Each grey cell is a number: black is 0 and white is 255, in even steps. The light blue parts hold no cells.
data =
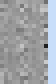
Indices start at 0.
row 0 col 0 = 146
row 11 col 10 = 154
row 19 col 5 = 128
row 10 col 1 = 143
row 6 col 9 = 155
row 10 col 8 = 138
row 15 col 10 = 155
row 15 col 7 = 157
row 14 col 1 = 150
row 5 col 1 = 161
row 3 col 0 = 170
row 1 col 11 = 176
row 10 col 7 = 147
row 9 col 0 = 150
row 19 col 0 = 170
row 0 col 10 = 156
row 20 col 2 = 144
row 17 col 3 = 147
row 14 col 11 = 140
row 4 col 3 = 158
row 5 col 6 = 140
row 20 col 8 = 155
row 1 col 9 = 152
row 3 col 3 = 152
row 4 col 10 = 141
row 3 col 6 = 155
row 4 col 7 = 144
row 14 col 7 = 158
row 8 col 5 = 145
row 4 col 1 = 166
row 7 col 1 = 157
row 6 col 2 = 152
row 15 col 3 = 147
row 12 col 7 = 150
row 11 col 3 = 147
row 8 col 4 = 143

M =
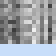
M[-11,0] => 133
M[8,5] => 160
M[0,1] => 173
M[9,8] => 210
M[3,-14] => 140
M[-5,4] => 107
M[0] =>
[133, 173, 131, 111, 142, 170, 198, 208, 167, 183, 158, 185, 139, 159]
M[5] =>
[87, 126, 73, 71, 105, 166, 215, 220, 151, 208, 123, 219, 101, 143]
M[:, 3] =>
[111, 108, 119, 136, 131, 71, 123, 60, 83, 88, 121]
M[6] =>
[116, 120, 162, 123, 107, 154, 152, 140, 201, 179, 124, 186, 97, 177]
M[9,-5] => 182
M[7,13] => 186
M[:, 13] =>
[159, 177, 166, 165, 172, 143, 177, 186, 155, 175, 204]
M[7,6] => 149
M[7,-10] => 91
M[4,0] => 116
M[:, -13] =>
[173, 113, 178, 151, 113, 126, 120, 124, 150, 119, 105]
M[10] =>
[104, 105, 193, 121, 88, 157, 139, 132, 231, 168, 106, 161, 85, 204]
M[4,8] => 185
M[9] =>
[93, 119, 150, 88, 86, 148, 156, 147, 210, 182, 115, 192, 70, 175]
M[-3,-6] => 175
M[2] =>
[138, 178, 155, 119, 136, 174, 196, 211, 169, 177, 159, 172, 140, 166]
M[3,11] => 185
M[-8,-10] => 150
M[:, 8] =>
[167, 209, 169, 166, 185, 151, 201, 239, 175, 210, 231]
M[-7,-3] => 187

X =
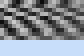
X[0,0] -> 169
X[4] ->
[111, 192, 196, 112, 35, 25, 103, 189, 193, 119, 35, 18, 96, 179, 184, 122, 49, 46, 97, 166, 178]
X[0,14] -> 148
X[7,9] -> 45
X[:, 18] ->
[138, 152, 59, 132, 97, 44, 102, 173, 138, 88]
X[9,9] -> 127
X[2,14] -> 166
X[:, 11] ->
[51, 121, 64, 184, 18, 92, 146, 175, 179, 84]
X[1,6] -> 185
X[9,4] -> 68
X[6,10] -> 161
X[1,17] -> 107
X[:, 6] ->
[160, 185, 42, 128, 103, 21, 74, 181, 164, 91]
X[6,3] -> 151
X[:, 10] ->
[10, 47, 124, 177, 35, 161, 161, 120, 92, 84]
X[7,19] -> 110
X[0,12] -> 149
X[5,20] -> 118
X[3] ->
[120, 40, 23, 99, 175, 189, 128, 50, 35, 90, 177, 184, 128, 62, 52, 93, 154, 174, 132, 75, 59]
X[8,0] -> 174
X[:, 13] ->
[186, 156, 109, 62, 179, 58, 58, 102, 122, 136]
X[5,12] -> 30
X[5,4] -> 162
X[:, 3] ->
[52, 31, 180, 99, 112, 202, 151, 40, 48, 129]
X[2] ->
[40, 121, 187, 180, 101, 39, 42, 114, 176, 172, 124, 64, 51, 109, 166, 158, 117, 62, 59, 102, 141]

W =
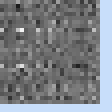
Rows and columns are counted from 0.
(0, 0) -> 132
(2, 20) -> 94
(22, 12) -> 141
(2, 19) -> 111
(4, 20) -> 106
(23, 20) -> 88
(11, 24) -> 131
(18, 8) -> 96
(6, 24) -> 127
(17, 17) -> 108
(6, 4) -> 107
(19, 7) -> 125
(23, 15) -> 113
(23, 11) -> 110
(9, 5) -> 86
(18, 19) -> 110
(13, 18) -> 111
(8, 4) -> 88
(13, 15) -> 79
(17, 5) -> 52
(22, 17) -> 121
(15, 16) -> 107
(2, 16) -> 112
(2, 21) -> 116
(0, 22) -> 65
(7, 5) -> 245
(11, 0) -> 122
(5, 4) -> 103
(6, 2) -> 85
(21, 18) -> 118
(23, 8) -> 114
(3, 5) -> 101
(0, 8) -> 116
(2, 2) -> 104
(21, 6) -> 85
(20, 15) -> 108
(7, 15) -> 137

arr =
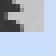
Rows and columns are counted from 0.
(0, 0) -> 52
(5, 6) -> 196
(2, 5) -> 144
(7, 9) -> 197
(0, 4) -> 196
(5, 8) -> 198
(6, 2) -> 54
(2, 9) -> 196
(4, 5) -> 198
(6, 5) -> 133
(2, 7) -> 196
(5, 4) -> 173
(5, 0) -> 56
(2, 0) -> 52
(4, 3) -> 197
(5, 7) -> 196
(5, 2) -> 53
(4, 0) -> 55
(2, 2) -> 55
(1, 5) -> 181
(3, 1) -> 89
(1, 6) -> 195
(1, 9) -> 198
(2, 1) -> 52
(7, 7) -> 198

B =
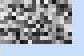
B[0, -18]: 175
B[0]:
[175, 205, 200, 146, 143, 166, 220, 203, 76, 231, 46, 238, 122, 19, 116, 165, 113, 207]
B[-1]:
[146, 140, 120, 67, 162, 19, 44, 225, 71, 66, 75, 58, 65, 128, 184, 133, 41, 32]
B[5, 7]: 222
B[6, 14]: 120
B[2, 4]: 198
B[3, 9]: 203
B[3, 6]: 220
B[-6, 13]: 179
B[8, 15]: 133
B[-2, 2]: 201
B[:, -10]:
[76, 79, 86, 161, 211, 159, 45, 225, 37, 116, 71]
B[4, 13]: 164
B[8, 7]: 131
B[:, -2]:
[113, 49, 94, 229, 76, 138, 222, 211, 181, 172, 41]
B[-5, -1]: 214
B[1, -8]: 111
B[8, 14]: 111
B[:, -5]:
[19, 170, 222, 157, 164, 179, 168, 173, 141, 134, 128]
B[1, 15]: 31
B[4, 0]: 222
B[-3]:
[90, 66, 199, 117, 16, 170, 79, 131, 37, 38, 75, 23, 164, 141, 111, 133, 181, 50]
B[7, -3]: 79
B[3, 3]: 240
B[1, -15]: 80
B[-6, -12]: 82
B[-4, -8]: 148
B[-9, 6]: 50
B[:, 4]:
[143, 123, 198, 140, 214, 108, 165, 63, 16, 39, 162]
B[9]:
[181, 217, 201, 179, 39, 173, 182, 85, 116, 80, 211, 208, 181, 134, 37, 67, 172, 165]
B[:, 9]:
[231, 189, 203, 203, 180, 49, 219, 69, 38, 80, 66]

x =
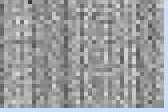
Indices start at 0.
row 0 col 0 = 147
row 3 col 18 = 165
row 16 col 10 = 127
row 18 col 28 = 171
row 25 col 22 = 176
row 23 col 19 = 192
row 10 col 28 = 125
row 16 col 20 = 147
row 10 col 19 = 164
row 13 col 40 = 158
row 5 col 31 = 160
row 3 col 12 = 131
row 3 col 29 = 207
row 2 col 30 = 154
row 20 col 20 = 107
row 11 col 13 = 177
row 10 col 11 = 153
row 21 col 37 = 166
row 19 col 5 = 110
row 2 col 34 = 141
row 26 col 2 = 142
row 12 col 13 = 154
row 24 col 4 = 180
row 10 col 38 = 116
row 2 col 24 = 150
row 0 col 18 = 194
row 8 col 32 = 151
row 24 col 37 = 176
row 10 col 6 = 143
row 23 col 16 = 97
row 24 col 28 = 149
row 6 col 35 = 163
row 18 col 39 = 141
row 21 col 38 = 106
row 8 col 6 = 203
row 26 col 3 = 159
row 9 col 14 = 150
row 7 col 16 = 100
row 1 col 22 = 192
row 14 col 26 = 207

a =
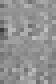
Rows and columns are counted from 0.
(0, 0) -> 148
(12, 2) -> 135
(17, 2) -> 128
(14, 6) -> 147
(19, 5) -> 179
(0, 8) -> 134
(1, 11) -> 158
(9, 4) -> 162
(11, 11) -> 157
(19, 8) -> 145
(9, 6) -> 152
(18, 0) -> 150
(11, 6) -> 149
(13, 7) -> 147
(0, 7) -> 117
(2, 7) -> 150
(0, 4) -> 150
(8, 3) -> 133
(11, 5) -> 142
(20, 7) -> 169
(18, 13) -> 129
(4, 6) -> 154
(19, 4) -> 121
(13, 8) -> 139
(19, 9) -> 131
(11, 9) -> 146
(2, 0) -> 148
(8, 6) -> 171
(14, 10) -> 174
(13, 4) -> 145
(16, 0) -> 146
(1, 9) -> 135
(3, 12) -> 139
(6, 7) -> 109
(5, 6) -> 172
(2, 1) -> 149
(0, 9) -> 159
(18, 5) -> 154
